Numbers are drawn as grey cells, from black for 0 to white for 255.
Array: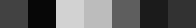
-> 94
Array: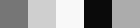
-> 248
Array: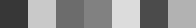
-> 220
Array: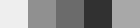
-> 107
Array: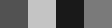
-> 196
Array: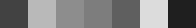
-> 95
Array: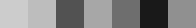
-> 110
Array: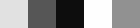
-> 13
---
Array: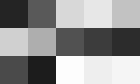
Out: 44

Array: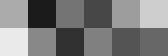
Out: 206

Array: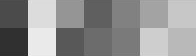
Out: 199

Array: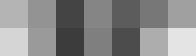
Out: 160

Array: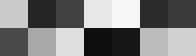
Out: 57

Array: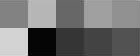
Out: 144
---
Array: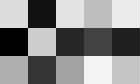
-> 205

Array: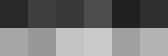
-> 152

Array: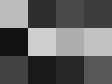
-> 206

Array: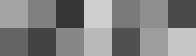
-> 67

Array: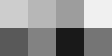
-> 130

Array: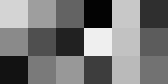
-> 79

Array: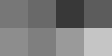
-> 127

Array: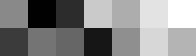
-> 116

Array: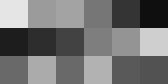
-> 45
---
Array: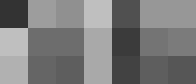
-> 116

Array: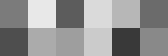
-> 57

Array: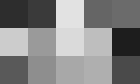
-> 190

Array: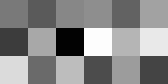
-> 181

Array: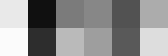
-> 89

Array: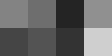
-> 51
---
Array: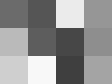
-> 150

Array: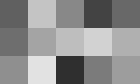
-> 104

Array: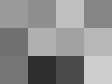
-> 134

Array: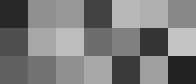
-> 136

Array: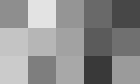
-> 71

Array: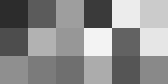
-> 203

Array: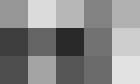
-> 177

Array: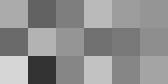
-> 149
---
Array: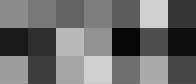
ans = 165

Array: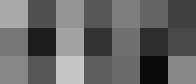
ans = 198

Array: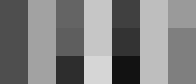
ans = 45

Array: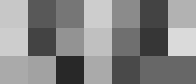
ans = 40

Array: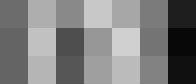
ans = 86

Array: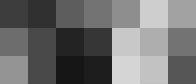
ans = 22
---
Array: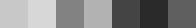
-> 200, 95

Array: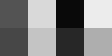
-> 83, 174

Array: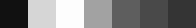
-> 17, 52

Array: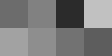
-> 108, 93

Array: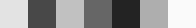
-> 227, 250

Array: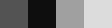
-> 83, 220

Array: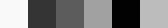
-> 249, 188

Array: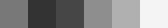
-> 120, 244

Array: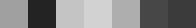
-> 160, 59
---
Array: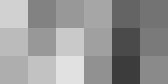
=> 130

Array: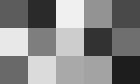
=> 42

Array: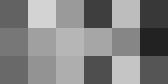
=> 211

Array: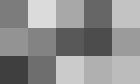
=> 219

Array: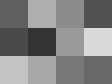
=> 174

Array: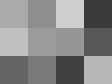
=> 142

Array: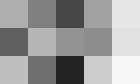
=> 127

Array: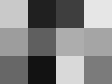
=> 32

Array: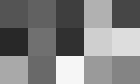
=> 97

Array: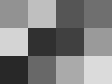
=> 191
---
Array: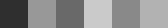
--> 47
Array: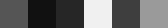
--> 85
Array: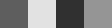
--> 94
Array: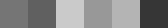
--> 117
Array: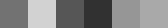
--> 114
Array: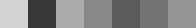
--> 211
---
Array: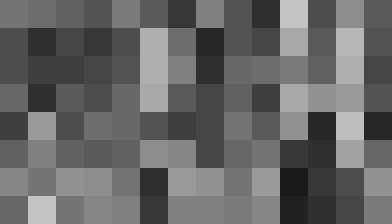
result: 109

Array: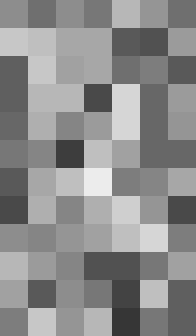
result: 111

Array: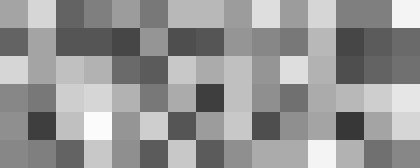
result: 214

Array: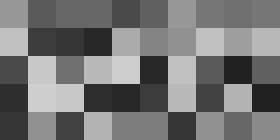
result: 90

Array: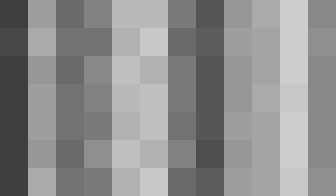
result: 158

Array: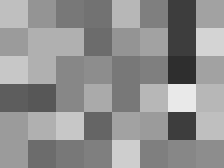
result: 148

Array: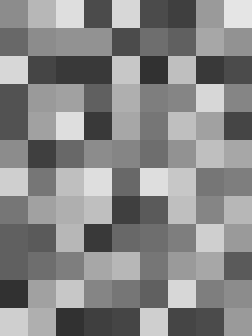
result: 183
